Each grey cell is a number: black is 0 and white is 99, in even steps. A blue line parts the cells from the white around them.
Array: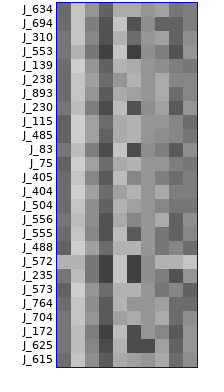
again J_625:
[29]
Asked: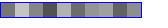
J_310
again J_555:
[52]
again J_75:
[58]

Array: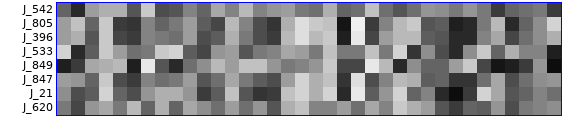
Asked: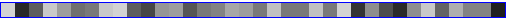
J_533
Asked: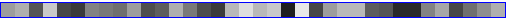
J_396

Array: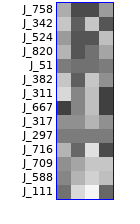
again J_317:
[56]
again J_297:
[48]
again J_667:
[25]
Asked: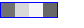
J_111
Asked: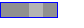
J_317
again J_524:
[33]

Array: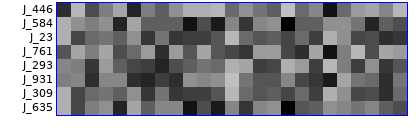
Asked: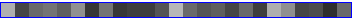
J_309
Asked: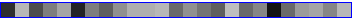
J_446

